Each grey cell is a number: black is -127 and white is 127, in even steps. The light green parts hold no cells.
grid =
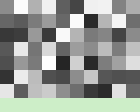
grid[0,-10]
12
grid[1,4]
-23
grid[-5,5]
52
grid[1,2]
-4
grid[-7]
[12, 124, 49, 112, -32, -58, 112, 114, 2, 45]
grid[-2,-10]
-76
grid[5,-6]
-54
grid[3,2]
-10
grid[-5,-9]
-66
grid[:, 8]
[2, 117, -59, -3, 33, -47, 98]
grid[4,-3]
-2
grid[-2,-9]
107
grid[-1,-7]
75
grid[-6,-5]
122
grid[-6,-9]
-36
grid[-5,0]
-71
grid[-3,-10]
-48
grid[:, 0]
[12, -25, -71, -39, -48, -76, 102]
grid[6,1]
-34

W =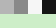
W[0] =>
53
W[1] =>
9
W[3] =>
-107
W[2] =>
118

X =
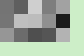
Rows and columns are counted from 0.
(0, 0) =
-11
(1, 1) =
63
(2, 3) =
-42
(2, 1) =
-19
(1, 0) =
-10

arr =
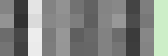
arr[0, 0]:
4
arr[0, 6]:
-29
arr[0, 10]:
-1
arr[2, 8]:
-19
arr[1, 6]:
-32
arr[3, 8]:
-10
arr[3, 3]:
-2
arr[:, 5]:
[-13, -1, -32, -25]
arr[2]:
[-19, -56, 109, -4, 23, -32, -22, 2, -19, -68, 7]
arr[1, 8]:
24
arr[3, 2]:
107

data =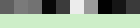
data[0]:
-32
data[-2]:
-106
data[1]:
-5
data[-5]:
108

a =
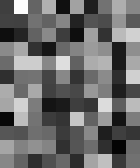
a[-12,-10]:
-64
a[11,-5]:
-84
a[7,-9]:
82
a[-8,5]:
-30
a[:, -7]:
[49, -29, 10, -106, 7, -59, -62, -107, -67, -22, 4, -47]
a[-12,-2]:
46
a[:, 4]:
[-111, 6, -66, -23, 94, 8, -46, -101, -75, -68, -79, -23]
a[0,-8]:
-27
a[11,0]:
7
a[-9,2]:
-78
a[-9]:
[10, 40, -78, -106, -23, 4, 27, 14, -101, 14]
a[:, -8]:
[-27, -13, -29, -78, 77, -12, 41, -3, -12, -16, 17, -82]
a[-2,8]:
-123
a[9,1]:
-45
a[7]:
[38, 82, -3, -107, -101, -65, -74, 92, -33, 59]
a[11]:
[7, -28, -82, -47, -23, -84, 36, 64, -70, -14]
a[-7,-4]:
-21
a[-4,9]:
-2
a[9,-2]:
-64
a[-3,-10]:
-41
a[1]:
[-61, -62, -13, -29, 6, -93, -44, -51, 21, -38]
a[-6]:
[44, -22, 41, -62, -46, -55, 24, -1, -98, -57]
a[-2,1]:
2
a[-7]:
[-80, -14, -12, -59, 8, -76, -21, 11, -81, 80]
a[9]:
[-41, -45, -16, -22, -68, -44, 9, -97, -64, -74]
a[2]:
[-113, -91, -29, 10, -66, -113, 32, -77, 58, 81]

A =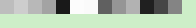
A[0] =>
61
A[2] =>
56
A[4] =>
-102
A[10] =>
-95

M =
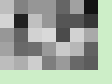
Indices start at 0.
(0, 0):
62
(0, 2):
22
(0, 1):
2
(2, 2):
82
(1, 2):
64
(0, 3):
22
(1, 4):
-42
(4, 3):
-1
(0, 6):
-108
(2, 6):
41

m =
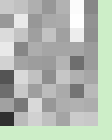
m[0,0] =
73
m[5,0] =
-43
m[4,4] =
52
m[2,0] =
91
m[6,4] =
42
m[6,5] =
-11
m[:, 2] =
[47, 23, 31, 45, 29, 65, 30, 89, 81]
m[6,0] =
-18
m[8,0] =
-80
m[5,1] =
89
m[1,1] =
105
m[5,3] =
14
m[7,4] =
46
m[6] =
[-18, 72, 30, 60, 42, -11, 57]
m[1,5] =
126
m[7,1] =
-7
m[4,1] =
35
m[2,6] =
15
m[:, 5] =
[123, 126, 109, 38, -17, 48, -11, 49, 75]
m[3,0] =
105

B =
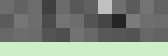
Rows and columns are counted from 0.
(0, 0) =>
-18
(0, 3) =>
-63
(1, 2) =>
-18
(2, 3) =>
-43
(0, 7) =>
64
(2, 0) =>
-24
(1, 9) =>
-4
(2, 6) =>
-23
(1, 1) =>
-10
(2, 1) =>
-18

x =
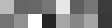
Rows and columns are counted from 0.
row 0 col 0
59
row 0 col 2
-24
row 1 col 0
-12
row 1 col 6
37
